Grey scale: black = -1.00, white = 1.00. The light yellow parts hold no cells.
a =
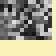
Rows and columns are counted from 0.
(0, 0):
-0.32
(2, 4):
-0.38
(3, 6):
-0.50
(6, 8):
-0.54
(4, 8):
-0.14
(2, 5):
-0.76
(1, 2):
-0.79
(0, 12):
0.36
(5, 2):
0.06
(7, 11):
-0.69
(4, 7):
-0.71
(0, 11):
0.61
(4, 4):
-0.55
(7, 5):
0.40
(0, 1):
-0.17
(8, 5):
-0.67
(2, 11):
0.45
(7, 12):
0.78
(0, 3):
0.25
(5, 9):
-0.27
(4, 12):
-0.58
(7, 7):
-0.69
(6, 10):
0.53
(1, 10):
-0.64
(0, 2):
0.43
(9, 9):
-0.76
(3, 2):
0.06
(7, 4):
-0.49
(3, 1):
0.50
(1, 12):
0.68
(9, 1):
-0.25
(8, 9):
-0.25
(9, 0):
-0.33
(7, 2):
-0.17
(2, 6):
0.04
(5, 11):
-0.28
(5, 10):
-0.19
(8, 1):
-0.16

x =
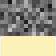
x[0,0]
-0.25
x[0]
[-0.25, -0.21, -0.81, 0.25, -0.33, -0.21, 0.38, -0.14, -0.41, -0.43, -0.09, -0.13, -0.28, 0.18]
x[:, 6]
[0.38, 0.32, -0.31, 0.17, -0.05, -0.77, 0.19, -0.70, -0.14]
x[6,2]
0.09
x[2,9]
0.27
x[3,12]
-0.07
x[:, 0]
[-0.25, 0.08, -0.15, -0.65, -0.47, 0.06, -0.35, -0.06, -0.07]
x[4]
[-0.47, -0.02, -0.16, -0.47, 0.36, -0.67, -0.05, -0.29, -0.47, -0.04, 0.18, -0.03, -0.59, -0.17]
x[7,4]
-0.15
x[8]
[-0.07, -0.25, -0.42, -0.34, -0.52, -0.22, -0.14, -0.01, 0.47, -0.11, 0.45, -0.09, -0.50, -0.27]
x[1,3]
0.05
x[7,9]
-0.31
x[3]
[-0.65, 0.06, -0.44, -0.19, -0.58, -0.38, 0.17, -0.31, 0.01, -0.35, 0.39, 0.07, -0.07, 0.08]
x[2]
[-0.15, -0.19, 0.03, 0.11, 0.32, -0.06, -0.31, 0.27, -0.14, 0.27, -0.71, -0.14, -0.51, -0.24]
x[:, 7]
[-0.14, 0.14, 0.27, -0.31, -0.29, 0.25, -0.55, -0.20, -0.01]
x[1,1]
0.08
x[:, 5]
[-0.21, 0.07, -0.06, -0.38, -0.67, -0.16, -0.29, -0.10, -0.22]
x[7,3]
-0.12
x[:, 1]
[-0.21, 0.08, -0.19, 0.06, -0.02, 0.03, -0.36, -0.24, -0.25]
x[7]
[-0.06, -0.24, 0.53, -0.12, -0.15, -0.10, -0.70, -0.20, 0.23, -0.31, -0.47, 0.06, -0.32, -0.42]
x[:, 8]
[-0.41, -0.46, -0.14, 0.01, -0.47, -0.17, 0.10, 0.23, 0.47]

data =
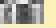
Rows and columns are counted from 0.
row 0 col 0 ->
-0.54
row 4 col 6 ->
-0.43
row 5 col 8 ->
0.10
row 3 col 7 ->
-0.17
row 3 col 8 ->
0.26
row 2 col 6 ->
-0.30
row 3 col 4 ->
-0.14
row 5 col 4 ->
-0.17
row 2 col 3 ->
0.88
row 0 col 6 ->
0.81
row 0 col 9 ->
-0.08
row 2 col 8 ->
0.20
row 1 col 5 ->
-0.45
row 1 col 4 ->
-0.31
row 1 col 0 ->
0.75
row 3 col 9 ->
0.50
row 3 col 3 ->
0.73
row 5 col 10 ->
0.07
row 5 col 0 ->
0.45
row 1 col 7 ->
0.07
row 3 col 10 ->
0.05
